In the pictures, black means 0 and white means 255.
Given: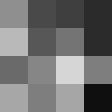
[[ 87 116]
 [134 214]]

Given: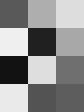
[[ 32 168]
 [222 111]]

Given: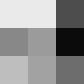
[[155  11]
 [162 109]]

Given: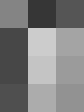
[[204 164]
 [196 155]]

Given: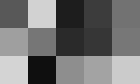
[[118  42]
 [ 15 142]]

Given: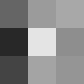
[[228 142]
 [164 149]]

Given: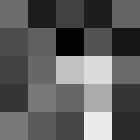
[[ 96   2]
 [104 193]]
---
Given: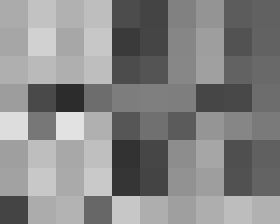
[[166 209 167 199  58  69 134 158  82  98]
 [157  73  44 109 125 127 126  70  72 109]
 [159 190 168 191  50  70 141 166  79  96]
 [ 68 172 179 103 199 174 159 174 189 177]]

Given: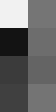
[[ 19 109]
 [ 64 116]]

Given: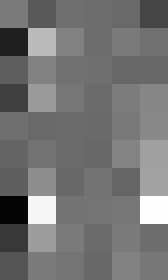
[[ 31 187 129 109 122 113]
 [ 64 154 118 107 124 134]
 [100 114 107 104 131 160]
 [  5 246 115 116 119 254]
 [ 85 123 116 104 129 119]]

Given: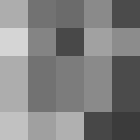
[[213 132  72 161 140]
 [173 114 124 138  75]]

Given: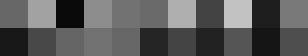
[[ 24  72 101 114 103  37  68  34  85  21  78]]

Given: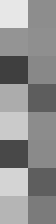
[[148 143]
 [172  93]
 [ 72 138]
 [181 123]]

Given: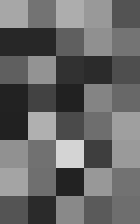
[[ 39  39  95 144 116]
 [ 34  66  33 132 104]
 [145 113 212  62 154]
 [ 84  42 137  90 110]]

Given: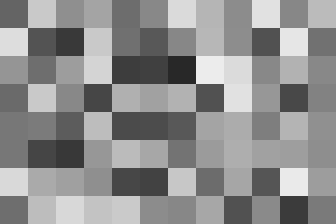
[[221  83  57 201 112  88 135 183 141  81 230 113]
 [106 201 136  70 176 161 178  81 225 151  72 130]
 [119  69  56 151 187 167 115 155 174 161 158 142]
 [110 189 216 195 202 140 135 167  81 138  59 122]]
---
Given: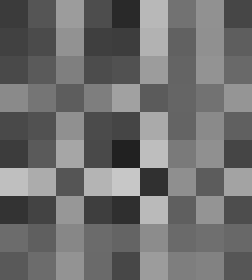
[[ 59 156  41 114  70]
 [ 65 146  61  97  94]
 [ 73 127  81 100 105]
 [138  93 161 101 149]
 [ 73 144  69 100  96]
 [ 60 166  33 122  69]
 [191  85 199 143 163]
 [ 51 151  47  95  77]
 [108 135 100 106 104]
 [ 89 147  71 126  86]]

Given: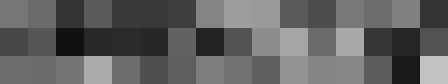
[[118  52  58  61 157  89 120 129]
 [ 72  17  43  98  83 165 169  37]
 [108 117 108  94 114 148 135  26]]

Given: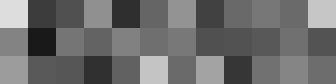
[[221  80  47 147 105 106]
 [131 117 129 120  82 112]
 [156  86  97 106  54 133]]

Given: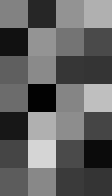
[[130 147]
 [ 17 116]
 [ 95  54]
 [108 133]
 [ 23 141]
 [ 69  74]
 [ 92  58]]

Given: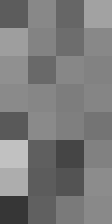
[[ 92 102]
 [158 109]
 [144 135]
 [138 125]
 [ 89 127]
 [193  69]
 [173  83]
 [ 54 122]]

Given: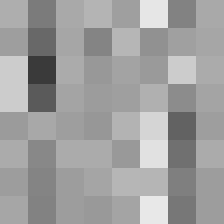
[[174 169 159 130]
 [158 166 182 160]
 [204 171 163 204]
 [204 164 159 140]
 [155 158 179  98]
 [171 171 153 112]
 [157 157 182 127]
 [166 157 164 119]]

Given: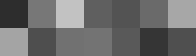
[[ 45 194  83 167]
 [164 113  89  79]]

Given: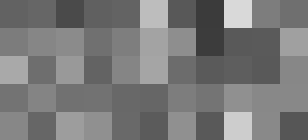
[[ 98  74  99  88 217 111]
 [124 139 126 142  89 160]
 [169 153 133 108  94 135]
 [115 113 104 125 144 136]
 [135 157 105 144 205  86]]
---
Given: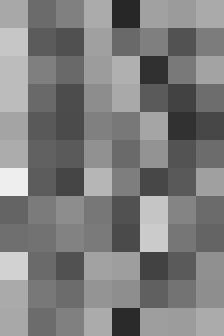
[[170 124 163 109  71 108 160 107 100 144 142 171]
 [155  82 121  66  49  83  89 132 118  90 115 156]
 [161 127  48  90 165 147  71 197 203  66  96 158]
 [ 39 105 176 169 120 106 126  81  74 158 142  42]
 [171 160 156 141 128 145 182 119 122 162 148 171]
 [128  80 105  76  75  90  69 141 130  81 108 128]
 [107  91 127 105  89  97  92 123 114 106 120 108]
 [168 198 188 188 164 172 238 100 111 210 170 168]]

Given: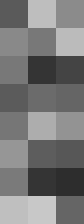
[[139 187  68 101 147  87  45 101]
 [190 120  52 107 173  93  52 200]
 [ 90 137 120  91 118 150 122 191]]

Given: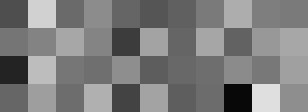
[[122 167 160 142]
 [126 152 120 223]
 [173  98 139   8]
 [122 166 110 108]
 [ 96 101 104  94]
 [ 85 163  93 163]
 [101  60 142  67]
 [140 132 111 176]
 [106 167 118 109]
 [209 131 189 158]
 [ 78 117  35 102]]

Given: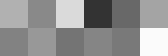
[[164 251]
 [104 121]
 [ 51 133]
 [218 116]
 [137 152]
 [177 130]]

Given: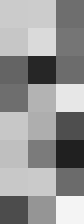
[[110 117 108 231  78  32 107 244]
 [204 218  38 179 174 123 202 149]
 [203 198 100 110 199 191 200  76]]

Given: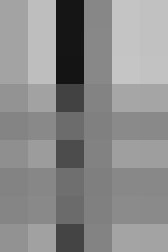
[[193 193 194 165 137 158 136 138 163]
 [196 196 197 166 138 159 136 139 164]
 [135 136 136 131 128 130 127 128 131]
 [ 21  21  20  66 108  76 111 107  68]
 [190 190 190 162 137 156 135 137 161]
 [163 163 163 147 132 143 131 133 146]]

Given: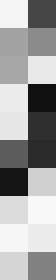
[[ 70 139 232  17  47  42 208 248 236 130]
 [245 163 167 235 230  92  20 220 246 214]]

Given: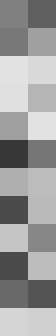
[[ 96 160 218 181 226 118 189 186 135 189  84 208]
 [128 120 226 224 159  55 175  75 197  75 105 213]]
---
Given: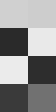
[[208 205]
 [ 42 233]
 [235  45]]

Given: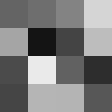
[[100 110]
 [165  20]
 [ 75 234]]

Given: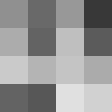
[[144 105]
 [172  99]
 [202 180]]

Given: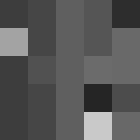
[[ 61  70]
 [163  70]
 [ 61  81]]

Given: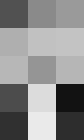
[[ 81 138]
 [175 193]
 [183 149]]

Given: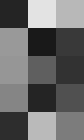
[[ 36 227]
 [153  25]
 [150  95]]

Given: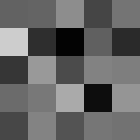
[[ 98 100]
 [205  46]
 [ 54 153]]

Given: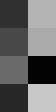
[[ 48 180]
 [ 72 170]
 [106   3]]

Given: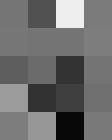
[[117  81]
 [119 116]
 [ 94 107]]
